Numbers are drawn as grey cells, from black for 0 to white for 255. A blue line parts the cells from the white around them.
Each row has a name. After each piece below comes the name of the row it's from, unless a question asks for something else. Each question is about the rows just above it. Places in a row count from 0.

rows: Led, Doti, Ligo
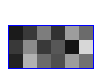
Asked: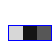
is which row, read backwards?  Doti
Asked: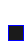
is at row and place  Led, 0
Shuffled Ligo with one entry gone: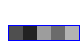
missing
[113]
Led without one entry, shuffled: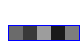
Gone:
[50]
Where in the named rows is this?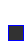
Led, 3

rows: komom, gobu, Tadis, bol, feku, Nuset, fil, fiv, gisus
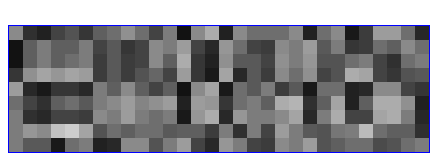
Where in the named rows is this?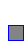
Nuset, 9
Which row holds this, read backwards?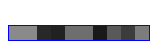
feku
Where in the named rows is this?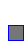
fiv, 23
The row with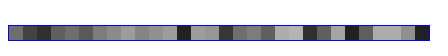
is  Nuset
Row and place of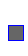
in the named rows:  bol, 10
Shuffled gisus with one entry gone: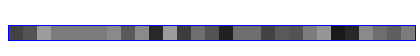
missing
[75]
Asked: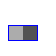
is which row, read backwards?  bol

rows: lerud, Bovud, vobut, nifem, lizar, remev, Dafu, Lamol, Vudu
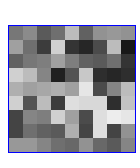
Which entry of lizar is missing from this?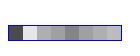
[167]
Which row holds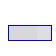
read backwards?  remev
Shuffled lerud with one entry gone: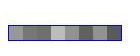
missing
[139]

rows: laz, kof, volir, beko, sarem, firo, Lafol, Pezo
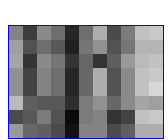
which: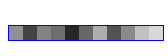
sarem
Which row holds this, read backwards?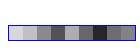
sarem
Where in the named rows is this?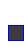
laz, 1

